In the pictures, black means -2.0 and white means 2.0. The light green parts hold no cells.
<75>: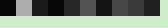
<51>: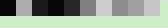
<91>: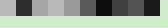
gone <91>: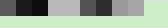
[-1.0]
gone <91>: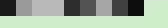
[-0.6]

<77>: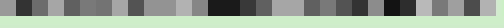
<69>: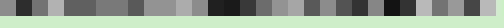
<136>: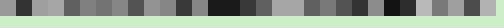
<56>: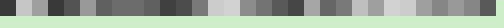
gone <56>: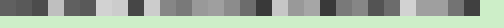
[-0.4]
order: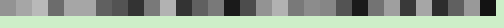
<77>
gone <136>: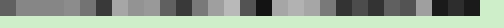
[0.0]
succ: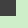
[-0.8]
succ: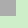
[0.2]

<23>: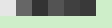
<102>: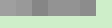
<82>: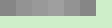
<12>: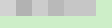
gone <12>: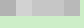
[1.2]
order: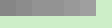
<102>
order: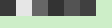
<23>
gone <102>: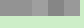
[0.2]

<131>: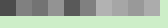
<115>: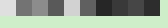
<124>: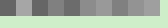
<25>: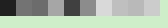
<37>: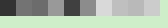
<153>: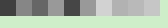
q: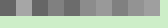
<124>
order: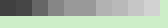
<153>
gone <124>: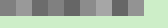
[0.5]
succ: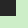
[-1.1]

